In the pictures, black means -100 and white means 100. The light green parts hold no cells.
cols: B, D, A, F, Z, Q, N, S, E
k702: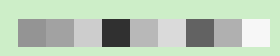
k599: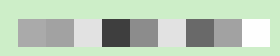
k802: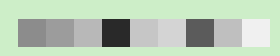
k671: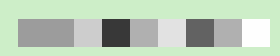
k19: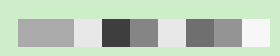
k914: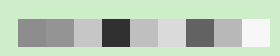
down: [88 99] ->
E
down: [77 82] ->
Q
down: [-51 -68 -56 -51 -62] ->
F
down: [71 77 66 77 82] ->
Q
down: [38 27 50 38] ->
S

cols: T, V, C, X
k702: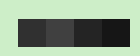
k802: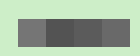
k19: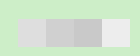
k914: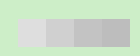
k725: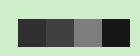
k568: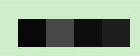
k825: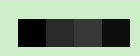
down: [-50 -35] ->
V
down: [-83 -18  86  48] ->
X

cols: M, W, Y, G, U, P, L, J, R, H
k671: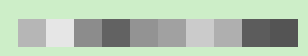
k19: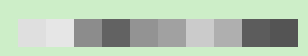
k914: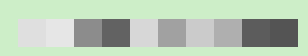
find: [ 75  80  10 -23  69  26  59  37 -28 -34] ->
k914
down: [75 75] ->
M

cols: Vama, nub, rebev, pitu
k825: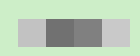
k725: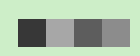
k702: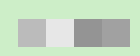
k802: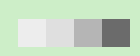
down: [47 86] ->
Vama
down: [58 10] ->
pitu
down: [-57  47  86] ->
Vama

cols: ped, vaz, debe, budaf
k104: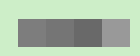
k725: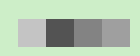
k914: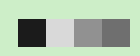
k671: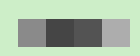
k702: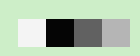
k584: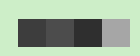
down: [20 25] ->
budaf
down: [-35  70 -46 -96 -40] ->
vaz

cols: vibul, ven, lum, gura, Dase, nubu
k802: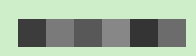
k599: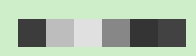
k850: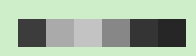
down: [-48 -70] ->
nubu
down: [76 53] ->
lum
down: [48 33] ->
ven
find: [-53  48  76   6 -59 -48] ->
k599
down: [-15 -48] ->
nubu

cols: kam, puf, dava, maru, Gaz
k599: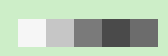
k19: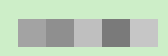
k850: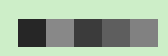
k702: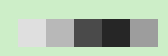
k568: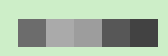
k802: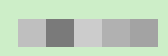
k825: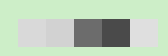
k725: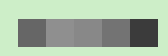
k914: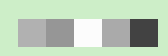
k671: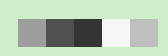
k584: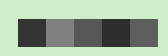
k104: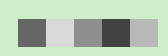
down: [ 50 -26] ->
Gaz
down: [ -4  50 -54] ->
dava
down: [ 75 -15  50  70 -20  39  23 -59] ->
kam
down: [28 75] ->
Gaz
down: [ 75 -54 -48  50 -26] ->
Gaz
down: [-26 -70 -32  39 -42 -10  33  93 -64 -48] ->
maru
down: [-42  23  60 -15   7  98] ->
dava

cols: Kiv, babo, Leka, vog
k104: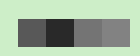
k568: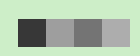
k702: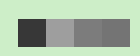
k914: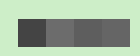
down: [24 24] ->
babo
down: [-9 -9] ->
Leka

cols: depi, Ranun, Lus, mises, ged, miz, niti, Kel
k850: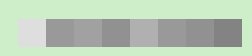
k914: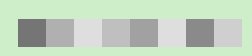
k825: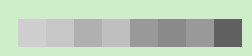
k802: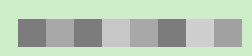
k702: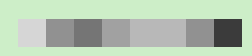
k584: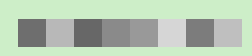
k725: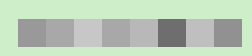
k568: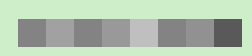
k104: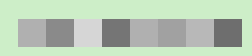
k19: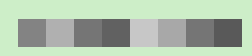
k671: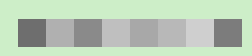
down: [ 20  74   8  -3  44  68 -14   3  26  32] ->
miz
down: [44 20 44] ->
ged
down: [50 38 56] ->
ged
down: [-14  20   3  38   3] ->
depi
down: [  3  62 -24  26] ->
Kel
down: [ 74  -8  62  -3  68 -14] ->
depi

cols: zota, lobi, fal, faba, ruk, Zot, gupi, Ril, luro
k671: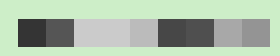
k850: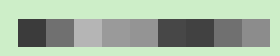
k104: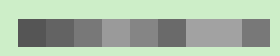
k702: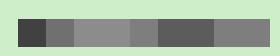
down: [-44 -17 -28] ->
Zot
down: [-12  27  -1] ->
Ril
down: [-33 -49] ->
zota
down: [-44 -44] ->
Zot

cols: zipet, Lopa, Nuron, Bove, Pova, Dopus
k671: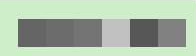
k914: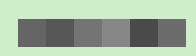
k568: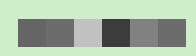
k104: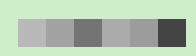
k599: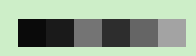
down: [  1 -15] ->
Dopus
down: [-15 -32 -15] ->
Lopa
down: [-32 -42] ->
Pova
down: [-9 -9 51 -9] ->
Nuron
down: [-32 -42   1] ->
Pova

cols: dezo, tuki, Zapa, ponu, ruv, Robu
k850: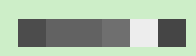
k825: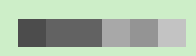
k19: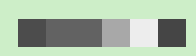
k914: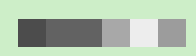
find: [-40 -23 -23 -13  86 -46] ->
k850
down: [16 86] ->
ruv
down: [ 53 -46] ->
Robu
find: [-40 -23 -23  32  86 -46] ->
k19

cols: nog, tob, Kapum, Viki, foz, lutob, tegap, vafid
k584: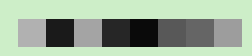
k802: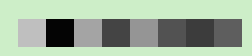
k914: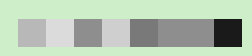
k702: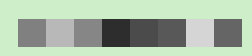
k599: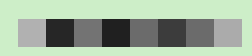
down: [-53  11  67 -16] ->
tegap
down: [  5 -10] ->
Kapum

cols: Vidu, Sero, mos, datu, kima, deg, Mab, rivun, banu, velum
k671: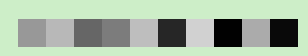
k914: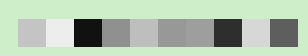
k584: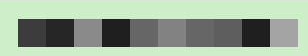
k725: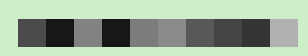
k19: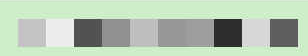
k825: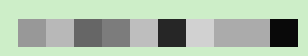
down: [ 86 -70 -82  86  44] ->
Sero
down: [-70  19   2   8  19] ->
deg
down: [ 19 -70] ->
deg
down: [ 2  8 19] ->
deg
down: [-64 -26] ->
rivun

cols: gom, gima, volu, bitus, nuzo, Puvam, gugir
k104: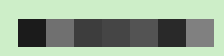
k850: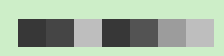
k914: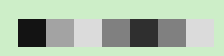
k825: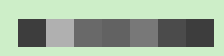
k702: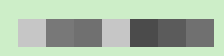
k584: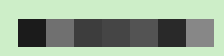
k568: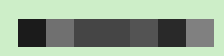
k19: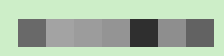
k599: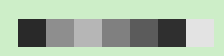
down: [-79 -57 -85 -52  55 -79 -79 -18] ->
gom
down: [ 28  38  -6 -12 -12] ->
gima
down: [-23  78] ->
gugir
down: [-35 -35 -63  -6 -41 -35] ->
nuzo

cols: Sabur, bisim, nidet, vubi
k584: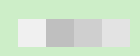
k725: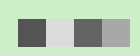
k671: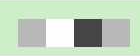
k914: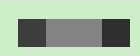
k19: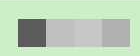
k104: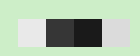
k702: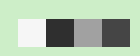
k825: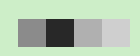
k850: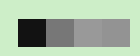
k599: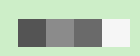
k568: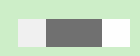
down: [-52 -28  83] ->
Sabur
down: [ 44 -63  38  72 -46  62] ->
vubi

